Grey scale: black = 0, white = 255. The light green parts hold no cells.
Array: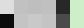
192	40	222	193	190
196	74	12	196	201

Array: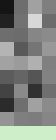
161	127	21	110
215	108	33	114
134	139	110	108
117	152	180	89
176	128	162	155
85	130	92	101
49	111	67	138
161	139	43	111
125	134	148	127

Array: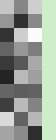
134	206	197
48	137	150
206	251	51
151	125	100
88	169	58
185	159	36
94	98	101
186	131	62
98	183	217
139	45	164

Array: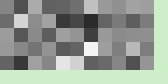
162	158	133	80	171	97	99	111	192	153	144
94	124	108	212	140	162	57	71	43	100	122
142	143	156	87	138	93	159	148	63	153	139
184	125	153	135	116	147	91	99	244	158	127
80	149	99	56	160	134	229	209	96	105	134

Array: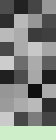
69	152	77	34
151	74	45	185
59	63	186	172
200	165	72	171
171	94	205	109
168	29	32	77
15	171	150	156
186	44	155	171
124	68	202	70

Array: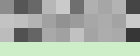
179	69	140	86	104	183	202	111	176	166
163	202	195	191	180	161	146	155	167	172
170	54	188	81	101	169	161	193	164	173

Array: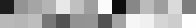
218	125	29	148	165	180	232	192	159	251	13	135	187	158
205	254	185	182	190	119	83	147	148	81	164	246	240	213

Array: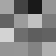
25	149	166	67
193	123	98	156
94	98	211	110
131	176	149	150
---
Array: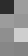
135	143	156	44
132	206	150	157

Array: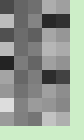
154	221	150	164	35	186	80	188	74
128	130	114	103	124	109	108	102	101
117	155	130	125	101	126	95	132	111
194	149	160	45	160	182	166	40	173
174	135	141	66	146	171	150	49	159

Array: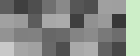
201	147	161	94
166	128	155	63
161	129	92	78
105	103	168	112
78	106	171	137
169	132	63	86
174	139	145	79
98	121	154	160
71	109	55	159

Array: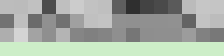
174	114	188
212	191	187
163	107	193
143	144	76
180	113	191
133	160	204
128	192	194
132	195	191
143	145	94
118	144	47
142	144	67
143	144	74
143	145	90
156	99	187
129	195	198
120	188	197

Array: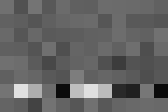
100	116	96	112	96	105	97	112
94	225	107	109	95	86	94	81
67	174	102	91	84	104	85	116
115	108	89	72	112	90	96	88
99	11	84	91	79	92	102	107
86	190	125	99	101	93	105	96
113	223	96	103	97	97	107	95
88	187	102	80	107	98	86	108
101	41	97	60	97	109	108	107
105	32	90	83	111	100	89	106
107	119	78	80	78	97	89	104
105	11	87	85	106	113	85	97

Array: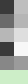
135	58	183	106	58
155	247	222	181	190

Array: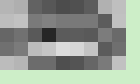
188	112	102	189	181
181	123	113	194	175
108	189	89	122	98
108	198	38	129	87
79	220	91	121	76
84	214	92	121	80
102	196	89	121	92
122	91	124	92	177
193	111	106	193	191
